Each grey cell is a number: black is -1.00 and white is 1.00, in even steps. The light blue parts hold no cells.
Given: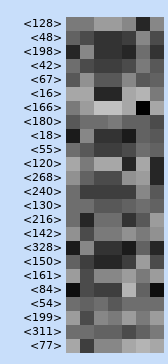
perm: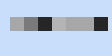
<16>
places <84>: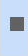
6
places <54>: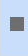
1 3 5 6 7
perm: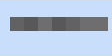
<130>
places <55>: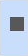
2
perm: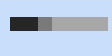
<120>

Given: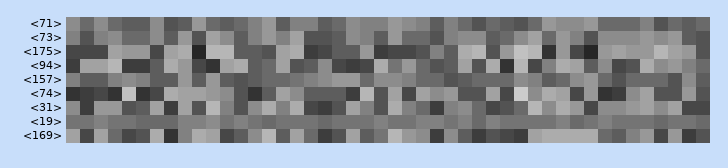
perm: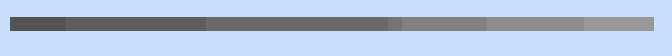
<157>
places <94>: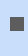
7 14 18 28 38
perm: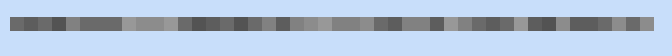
<71>
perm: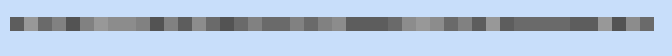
<71>
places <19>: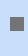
1 2 4 5 12 14 16 17 18 20 21 22 24 25 28 32 33 34 35 38 40 41 42 44 45
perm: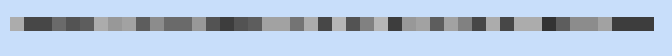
<169>
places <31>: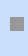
3 4 37 41

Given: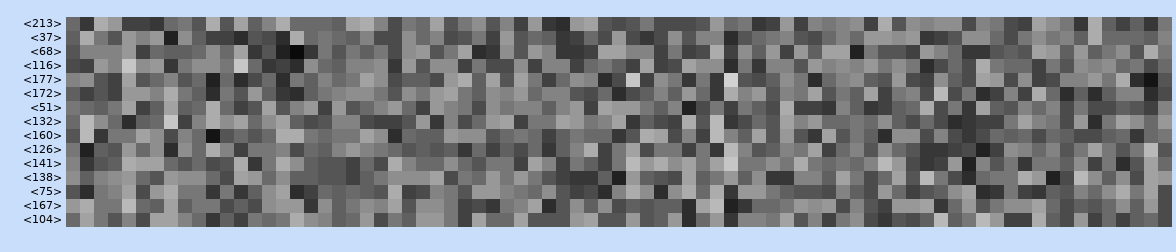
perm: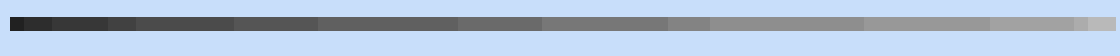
<167>
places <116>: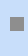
6 10 11 18 23 27 28 33 46 47 56 60 73 75
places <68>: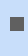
8 9 22 50 54 68 72 74

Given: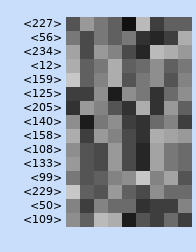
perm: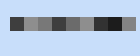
<140>
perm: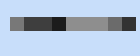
<125>
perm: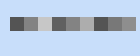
<159>

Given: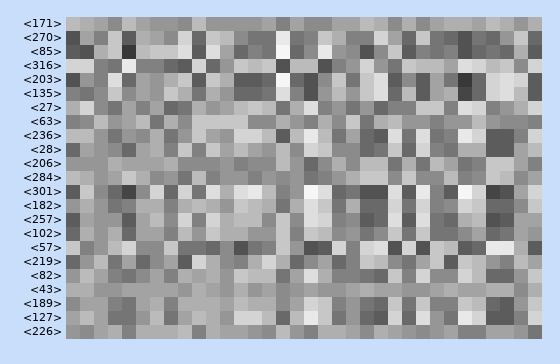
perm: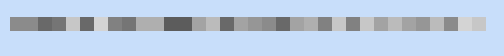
<28>
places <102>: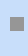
3 10 14 15 21 34
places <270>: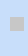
4 11 19 26 33
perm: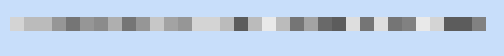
<236>
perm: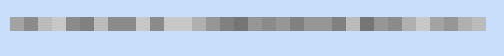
<284>

